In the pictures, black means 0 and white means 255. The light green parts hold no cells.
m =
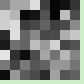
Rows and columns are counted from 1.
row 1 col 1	130
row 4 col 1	43
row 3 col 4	72
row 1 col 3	168
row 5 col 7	69
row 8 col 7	85
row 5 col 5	154
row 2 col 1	206
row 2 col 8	76
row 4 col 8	198
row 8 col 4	75
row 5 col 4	189
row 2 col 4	20
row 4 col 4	136
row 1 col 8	53
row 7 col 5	98
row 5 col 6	209
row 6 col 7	183
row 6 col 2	47

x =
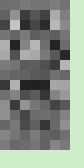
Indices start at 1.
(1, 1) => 111
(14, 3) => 102
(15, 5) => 98
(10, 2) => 131
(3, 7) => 138
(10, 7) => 153
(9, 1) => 57
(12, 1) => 144
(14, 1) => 133
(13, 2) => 120
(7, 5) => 80
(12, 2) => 106
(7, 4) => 94
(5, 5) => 111
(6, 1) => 167
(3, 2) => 195
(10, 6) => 132
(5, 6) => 36
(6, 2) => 81
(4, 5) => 102
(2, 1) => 98
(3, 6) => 184
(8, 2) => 101
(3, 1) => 67
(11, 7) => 87
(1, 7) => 113
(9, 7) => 164
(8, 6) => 113
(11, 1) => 142
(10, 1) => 112
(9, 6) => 166

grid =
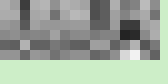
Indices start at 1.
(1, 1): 176
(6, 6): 114
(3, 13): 61
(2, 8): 184
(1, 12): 175
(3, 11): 95
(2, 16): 115
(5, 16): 121
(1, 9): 163
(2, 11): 94
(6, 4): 151
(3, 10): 95
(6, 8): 144
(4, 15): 138
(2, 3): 77
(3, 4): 161
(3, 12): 156
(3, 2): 146
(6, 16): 98
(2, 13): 131
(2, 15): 170
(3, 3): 89
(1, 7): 178
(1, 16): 141
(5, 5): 98
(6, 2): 148

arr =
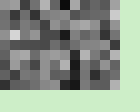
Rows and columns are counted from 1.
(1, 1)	148
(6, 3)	168
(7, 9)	122
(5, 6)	109
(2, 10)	104
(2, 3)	110
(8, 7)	98
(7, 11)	146
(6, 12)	180
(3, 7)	120
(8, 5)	146
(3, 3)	122
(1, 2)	157
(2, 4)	51
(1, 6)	100
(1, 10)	101
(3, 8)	156
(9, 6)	142
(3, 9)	167
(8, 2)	64
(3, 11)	73
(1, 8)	167
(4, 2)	213
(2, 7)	137
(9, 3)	97
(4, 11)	52
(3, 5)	65
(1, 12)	161
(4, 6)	73
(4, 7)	26
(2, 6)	132
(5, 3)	78
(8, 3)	119
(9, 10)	94

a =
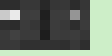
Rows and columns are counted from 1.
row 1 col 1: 45
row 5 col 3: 48
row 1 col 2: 45
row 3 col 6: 60
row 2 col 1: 202
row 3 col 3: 59
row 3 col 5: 35
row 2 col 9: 57
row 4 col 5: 29
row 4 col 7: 58
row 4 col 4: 59

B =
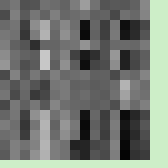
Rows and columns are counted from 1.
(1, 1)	105
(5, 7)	113
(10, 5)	71
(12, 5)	171
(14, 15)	77
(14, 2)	115
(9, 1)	107
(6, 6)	105
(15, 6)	124
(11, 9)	101
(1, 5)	113
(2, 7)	103
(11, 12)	79
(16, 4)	145
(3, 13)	14
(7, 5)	199
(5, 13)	106
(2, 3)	90
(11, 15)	127
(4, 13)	21
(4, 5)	178
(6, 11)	82
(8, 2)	130
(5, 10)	114
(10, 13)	162
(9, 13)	179
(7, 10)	69
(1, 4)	84
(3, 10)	102
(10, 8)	101
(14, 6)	107
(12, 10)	103
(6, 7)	130
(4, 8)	117
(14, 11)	61
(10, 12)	112
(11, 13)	136
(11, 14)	107
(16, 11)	74

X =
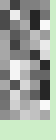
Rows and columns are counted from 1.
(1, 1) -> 167
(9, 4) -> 156
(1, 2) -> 64
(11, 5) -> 249
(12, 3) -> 204
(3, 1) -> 75
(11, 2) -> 207
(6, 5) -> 217
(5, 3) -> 144
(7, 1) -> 159
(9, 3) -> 214
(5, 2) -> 64
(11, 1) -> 115
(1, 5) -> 146
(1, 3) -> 126
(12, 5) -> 168
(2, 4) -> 37
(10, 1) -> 109
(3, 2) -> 127
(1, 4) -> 128

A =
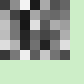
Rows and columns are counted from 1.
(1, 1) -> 60
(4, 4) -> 100
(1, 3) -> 243
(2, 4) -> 167
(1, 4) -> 26
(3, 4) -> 223
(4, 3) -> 37
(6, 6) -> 115
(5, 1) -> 221
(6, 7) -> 75
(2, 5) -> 112
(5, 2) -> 180
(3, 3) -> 22
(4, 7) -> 174

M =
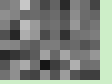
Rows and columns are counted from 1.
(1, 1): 121
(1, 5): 71
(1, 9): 110
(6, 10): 150
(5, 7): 100
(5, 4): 94
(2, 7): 80
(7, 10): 113
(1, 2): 134
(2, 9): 108
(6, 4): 91
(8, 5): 140
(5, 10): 98
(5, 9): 83
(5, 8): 106
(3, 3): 188
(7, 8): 175
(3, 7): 90
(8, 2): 143
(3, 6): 113
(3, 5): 107

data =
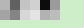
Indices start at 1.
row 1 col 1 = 182
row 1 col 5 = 12
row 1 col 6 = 155
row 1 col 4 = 209

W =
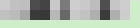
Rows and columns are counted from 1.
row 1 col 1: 204
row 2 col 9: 194
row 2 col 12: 175
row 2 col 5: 56
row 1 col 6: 201
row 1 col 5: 68
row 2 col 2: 187
